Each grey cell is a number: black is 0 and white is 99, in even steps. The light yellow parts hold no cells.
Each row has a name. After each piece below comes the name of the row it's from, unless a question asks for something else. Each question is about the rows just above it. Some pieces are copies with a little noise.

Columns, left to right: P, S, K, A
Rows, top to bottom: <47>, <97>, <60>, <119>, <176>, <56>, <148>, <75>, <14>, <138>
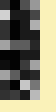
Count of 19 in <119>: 1
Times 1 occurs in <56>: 2
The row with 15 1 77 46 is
<14>
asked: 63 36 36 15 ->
<176>
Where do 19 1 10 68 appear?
<60>
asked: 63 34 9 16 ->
<75>

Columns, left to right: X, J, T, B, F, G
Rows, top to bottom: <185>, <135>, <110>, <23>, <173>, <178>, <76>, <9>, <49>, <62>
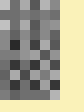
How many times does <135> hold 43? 4
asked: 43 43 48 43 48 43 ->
<135>
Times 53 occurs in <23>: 3

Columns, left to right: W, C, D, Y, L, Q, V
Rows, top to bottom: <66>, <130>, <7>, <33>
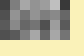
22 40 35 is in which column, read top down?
V
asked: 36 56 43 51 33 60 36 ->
<7>
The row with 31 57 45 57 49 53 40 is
<130>
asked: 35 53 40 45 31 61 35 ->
<7>
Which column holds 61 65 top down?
Q
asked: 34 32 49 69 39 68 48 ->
<33>

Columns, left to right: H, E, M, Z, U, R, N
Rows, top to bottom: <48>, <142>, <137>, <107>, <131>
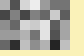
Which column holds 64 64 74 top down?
N
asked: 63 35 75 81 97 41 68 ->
<137>
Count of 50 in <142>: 2
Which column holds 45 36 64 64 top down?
N
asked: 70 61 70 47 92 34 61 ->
<107>
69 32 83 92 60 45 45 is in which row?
<48>

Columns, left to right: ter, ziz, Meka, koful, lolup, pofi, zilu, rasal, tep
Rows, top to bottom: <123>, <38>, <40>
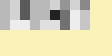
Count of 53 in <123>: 1
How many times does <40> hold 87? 2
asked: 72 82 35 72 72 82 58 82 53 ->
<123>

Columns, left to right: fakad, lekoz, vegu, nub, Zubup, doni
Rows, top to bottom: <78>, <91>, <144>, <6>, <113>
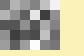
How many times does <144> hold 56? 1
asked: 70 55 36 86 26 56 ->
<91>
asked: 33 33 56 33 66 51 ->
<144>
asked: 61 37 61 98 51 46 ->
<113>
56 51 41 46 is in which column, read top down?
doni

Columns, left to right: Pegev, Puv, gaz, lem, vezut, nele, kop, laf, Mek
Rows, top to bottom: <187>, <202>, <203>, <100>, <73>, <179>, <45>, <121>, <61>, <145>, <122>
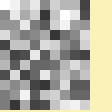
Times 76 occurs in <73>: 2
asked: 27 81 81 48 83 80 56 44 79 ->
<73>
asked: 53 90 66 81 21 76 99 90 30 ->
<202>
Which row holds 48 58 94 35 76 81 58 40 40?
<145>

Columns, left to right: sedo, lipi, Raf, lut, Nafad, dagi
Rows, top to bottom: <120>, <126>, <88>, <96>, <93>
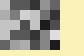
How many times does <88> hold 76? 3
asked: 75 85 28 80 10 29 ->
<88>

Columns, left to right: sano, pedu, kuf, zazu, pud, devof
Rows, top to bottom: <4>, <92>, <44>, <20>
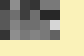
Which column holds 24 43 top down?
kuf
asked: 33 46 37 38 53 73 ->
<44>
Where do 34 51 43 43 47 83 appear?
<44>
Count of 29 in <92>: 0
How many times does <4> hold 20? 2
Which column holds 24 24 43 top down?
kuf
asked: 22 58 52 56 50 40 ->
<20>

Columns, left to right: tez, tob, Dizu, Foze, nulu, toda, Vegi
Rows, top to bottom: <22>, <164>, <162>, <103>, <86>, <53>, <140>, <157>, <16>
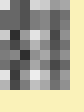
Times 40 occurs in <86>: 0
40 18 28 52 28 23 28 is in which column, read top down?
tob

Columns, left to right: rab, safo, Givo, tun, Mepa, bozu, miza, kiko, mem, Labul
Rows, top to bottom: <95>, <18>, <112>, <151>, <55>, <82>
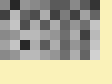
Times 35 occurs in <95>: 3
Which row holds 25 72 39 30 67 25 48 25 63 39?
<18>
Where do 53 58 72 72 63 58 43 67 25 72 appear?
<151>
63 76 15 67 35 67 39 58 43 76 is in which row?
<55>
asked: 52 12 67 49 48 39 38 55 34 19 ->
<95>

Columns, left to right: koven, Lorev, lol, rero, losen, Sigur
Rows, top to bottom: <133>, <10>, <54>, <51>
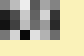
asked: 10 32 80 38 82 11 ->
<10>
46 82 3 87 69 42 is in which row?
<51>
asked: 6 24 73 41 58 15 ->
<54>
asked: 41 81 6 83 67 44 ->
<51>
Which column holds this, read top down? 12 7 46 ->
koven

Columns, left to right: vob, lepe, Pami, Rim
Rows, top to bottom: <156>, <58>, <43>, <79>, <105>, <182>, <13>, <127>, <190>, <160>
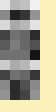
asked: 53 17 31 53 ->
<190>
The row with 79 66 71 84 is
<13>
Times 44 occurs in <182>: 3

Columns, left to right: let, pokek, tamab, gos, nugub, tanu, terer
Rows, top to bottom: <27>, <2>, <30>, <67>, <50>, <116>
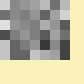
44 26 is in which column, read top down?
terer
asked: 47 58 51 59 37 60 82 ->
<2>

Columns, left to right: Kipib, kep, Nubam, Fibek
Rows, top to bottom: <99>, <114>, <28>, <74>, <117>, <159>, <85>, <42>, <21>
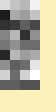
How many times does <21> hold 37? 2
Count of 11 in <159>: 0
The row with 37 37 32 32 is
<21>

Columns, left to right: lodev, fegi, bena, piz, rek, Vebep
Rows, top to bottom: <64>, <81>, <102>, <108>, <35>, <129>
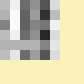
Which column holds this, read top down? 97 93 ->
fegi
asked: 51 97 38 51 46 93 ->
<102>
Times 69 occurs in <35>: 4
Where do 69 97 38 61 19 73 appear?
<81>
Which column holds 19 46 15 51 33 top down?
rek
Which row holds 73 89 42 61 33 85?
<129>

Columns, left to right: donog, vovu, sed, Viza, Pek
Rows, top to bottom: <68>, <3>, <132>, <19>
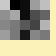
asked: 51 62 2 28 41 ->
<3>
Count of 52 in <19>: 1
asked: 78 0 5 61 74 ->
<68>
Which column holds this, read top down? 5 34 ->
sed
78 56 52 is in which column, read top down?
donog
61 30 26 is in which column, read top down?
Viza

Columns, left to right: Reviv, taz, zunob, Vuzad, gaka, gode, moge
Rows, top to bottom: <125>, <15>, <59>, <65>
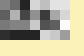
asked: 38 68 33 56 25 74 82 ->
<15>
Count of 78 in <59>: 1
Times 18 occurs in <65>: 1

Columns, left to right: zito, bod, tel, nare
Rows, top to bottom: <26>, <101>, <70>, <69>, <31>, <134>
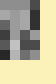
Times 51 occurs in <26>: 0
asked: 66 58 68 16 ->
<101>
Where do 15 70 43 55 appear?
<134>
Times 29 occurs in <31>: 2
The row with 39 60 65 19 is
<70>
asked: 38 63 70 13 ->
<70>

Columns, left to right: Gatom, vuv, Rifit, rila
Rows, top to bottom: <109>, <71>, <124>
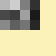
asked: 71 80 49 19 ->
<109>
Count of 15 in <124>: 1

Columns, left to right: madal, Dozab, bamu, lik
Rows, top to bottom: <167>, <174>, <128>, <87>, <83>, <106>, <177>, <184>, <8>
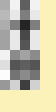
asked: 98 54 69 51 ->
<106>
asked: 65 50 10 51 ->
<128>

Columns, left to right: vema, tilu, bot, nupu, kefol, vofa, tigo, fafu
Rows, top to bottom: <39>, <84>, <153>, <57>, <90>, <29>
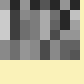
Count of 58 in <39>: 3
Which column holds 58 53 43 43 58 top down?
bot
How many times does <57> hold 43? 1
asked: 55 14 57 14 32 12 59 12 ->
<39>

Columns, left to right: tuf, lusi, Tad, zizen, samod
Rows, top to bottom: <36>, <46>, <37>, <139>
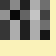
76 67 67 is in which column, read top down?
zizen
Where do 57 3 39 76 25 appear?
<46>
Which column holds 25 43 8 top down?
samod
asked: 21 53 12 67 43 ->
<36>
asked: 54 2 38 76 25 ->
<46>
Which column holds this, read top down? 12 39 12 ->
Tad

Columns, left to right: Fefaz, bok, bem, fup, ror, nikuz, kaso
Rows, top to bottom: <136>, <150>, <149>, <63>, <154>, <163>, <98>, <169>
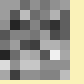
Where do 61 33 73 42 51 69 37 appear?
<150>
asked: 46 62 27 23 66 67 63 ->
<154>
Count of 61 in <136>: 3
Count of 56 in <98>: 4
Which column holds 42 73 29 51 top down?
bem
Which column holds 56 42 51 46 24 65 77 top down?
fup

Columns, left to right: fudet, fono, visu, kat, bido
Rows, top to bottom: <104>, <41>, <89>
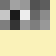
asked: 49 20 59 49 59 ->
<89>
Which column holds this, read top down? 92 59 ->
visu
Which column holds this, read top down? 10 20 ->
fono
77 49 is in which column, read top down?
fudet
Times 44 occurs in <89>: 0
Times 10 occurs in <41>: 1

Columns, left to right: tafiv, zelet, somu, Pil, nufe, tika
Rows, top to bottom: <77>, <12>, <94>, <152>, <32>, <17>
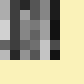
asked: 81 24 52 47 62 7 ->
<94>
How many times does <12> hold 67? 1
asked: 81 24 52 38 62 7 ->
<152>
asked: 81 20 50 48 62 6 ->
<94>
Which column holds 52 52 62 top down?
nufe

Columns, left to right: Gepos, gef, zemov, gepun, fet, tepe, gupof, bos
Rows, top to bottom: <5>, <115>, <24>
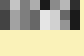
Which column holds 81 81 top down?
tepe
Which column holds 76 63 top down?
gef
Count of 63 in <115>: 1
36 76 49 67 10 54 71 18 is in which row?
<5>
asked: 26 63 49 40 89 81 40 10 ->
<115>

